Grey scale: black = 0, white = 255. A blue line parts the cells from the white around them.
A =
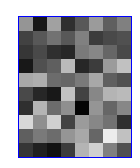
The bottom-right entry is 80
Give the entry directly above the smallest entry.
66
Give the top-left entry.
149
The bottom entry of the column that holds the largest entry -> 128
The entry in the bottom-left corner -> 54
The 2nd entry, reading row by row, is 24
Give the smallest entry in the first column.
24
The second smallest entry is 17
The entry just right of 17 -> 60
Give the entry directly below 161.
114
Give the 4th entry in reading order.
47
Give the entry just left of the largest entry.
102
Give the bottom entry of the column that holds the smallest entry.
180
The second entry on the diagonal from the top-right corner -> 73
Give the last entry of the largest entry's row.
193
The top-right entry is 128
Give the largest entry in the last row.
208
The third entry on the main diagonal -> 47
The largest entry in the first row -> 161
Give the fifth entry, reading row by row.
88
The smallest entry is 5
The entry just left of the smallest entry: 143
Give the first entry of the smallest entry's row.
47

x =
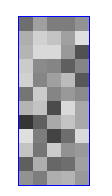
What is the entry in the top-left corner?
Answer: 110
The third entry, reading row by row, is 125
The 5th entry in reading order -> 146
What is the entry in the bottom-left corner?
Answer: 146
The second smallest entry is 67
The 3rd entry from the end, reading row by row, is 174
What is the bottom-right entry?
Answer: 153
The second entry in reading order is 160
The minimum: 53
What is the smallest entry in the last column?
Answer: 81
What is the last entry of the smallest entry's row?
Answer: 168
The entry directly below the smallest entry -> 223
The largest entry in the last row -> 180
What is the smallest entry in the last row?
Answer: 125

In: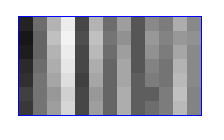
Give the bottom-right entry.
131
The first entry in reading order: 35
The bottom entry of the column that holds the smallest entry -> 56
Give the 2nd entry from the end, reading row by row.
185
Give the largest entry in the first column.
64
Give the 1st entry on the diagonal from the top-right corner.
137
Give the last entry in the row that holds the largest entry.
145
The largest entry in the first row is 236
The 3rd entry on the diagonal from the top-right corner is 124
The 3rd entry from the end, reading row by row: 124
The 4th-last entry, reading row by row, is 109
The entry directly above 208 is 222
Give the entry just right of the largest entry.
78
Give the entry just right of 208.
71
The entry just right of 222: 64
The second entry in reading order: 109
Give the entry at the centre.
101
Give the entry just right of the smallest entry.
101
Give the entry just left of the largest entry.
192
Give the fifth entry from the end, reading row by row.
94
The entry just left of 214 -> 158
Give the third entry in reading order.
179
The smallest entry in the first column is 23
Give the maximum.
243
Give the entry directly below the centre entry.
101
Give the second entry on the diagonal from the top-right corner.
152
